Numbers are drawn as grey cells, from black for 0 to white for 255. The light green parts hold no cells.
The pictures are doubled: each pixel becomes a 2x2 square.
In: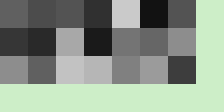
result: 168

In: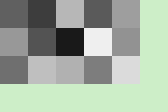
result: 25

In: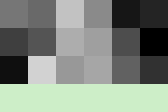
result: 173

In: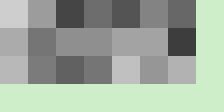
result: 143

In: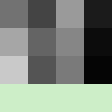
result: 134

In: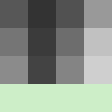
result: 109

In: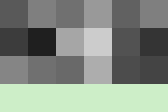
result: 166

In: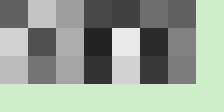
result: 173
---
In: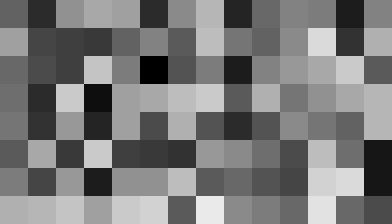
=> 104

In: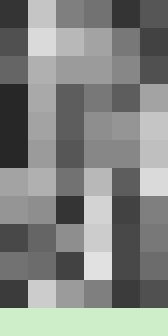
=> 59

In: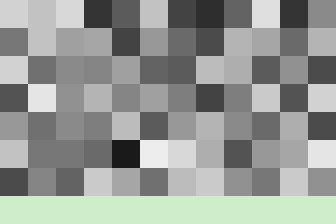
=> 202

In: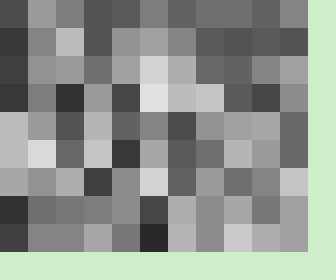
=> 174

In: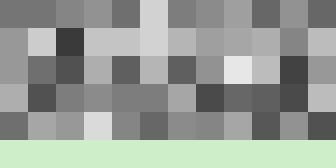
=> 146
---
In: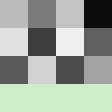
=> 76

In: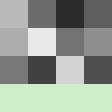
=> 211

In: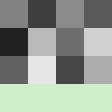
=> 70

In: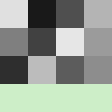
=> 92

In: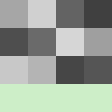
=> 70

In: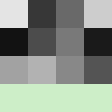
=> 136

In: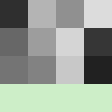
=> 200

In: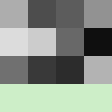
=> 44

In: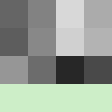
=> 39
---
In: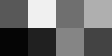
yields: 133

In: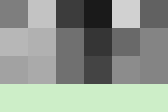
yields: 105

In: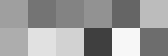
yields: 247

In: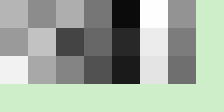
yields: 236

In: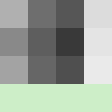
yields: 57

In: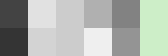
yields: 239

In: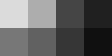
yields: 54

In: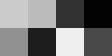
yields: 239
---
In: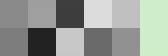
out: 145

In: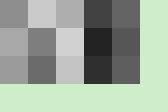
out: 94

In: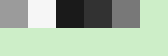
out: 120

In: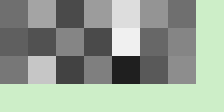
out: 141

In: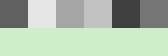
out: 117

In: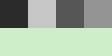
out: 148
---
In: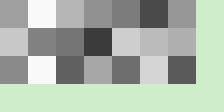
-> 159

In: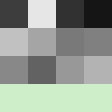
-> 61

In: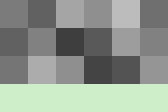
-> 123

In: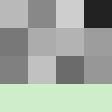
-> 185

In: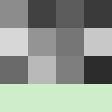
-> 140

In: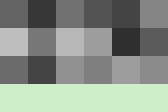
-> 99
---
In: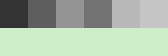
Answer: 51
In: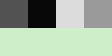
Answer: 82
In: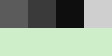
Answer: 91
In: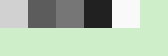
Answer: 209
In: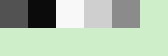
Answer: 82
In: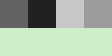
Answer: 98
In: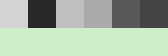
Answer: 211
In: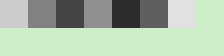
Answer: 204
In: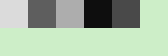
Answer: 219
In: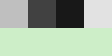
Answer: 191
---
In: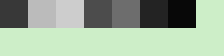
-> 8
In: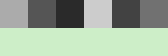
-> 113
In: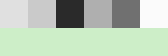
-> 251
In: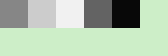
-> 8
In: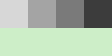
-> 60
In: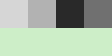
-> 112
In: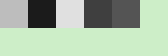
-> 84
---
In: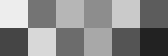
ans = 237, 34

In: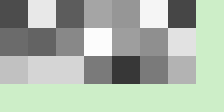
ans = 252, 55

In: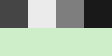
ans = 235, 25

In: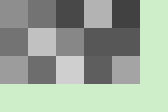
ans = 207, 65

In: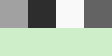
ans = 249, 45

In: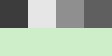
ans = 230, 60

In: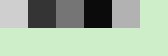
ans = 207, 11

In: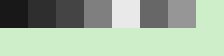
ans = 233, 24
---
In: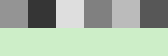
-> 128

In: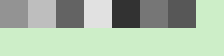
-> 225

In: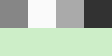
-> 50

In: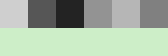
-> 147

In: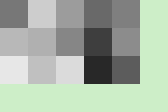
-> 105

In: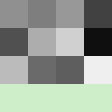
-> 65

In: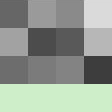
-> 218
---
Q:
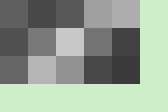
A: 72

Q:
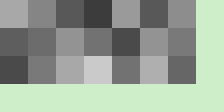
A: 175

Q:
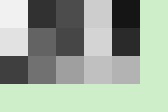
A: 192

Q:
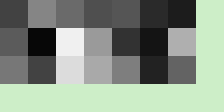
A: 34

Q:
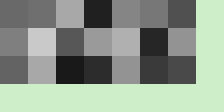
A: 58

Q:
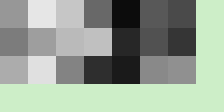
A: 137

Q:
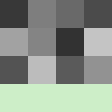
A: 90

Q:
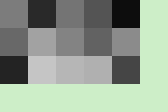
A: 176
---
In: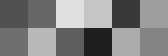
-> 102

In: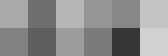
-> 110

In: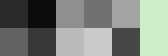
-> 12

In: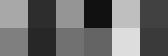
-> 45

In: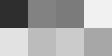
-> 130

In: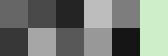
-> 73

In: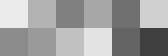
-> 179
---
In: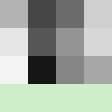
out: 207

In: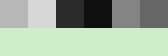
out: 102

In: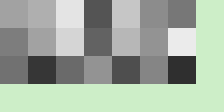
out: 119

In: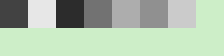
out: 203

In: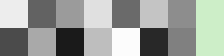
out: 141

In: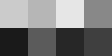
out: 136

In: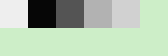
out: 209

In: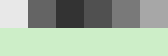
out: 167

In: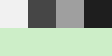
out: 30

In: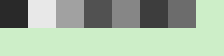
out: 108
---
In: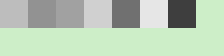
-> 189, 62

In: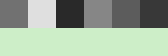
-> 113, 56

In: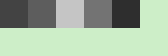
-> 67, 46

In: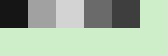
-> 21, 62

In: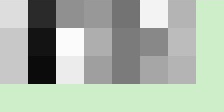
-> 221, 180

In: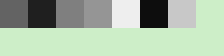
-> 99, 200

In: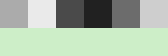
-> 171, 206

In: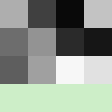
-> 174, 225
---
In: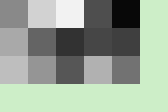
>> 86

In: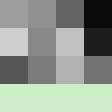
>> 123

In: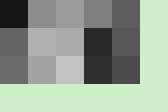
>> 195

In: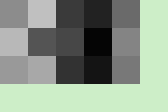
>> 50

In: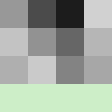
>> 202

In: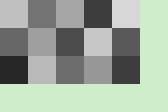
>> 109

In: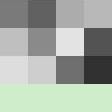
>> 205

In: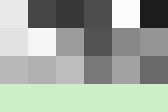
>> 120

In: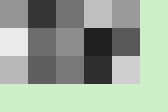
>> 121
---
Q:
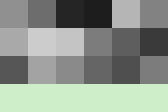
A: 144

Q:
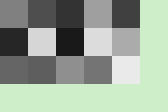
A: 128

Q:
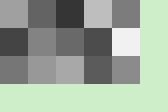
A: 160

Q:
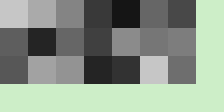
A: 198

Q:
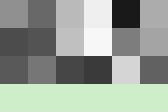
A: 144

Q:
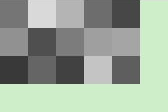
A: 117

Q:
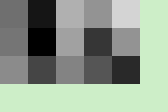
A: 111

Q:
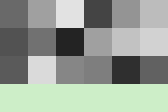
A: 105

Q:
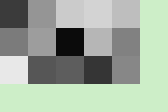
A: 59
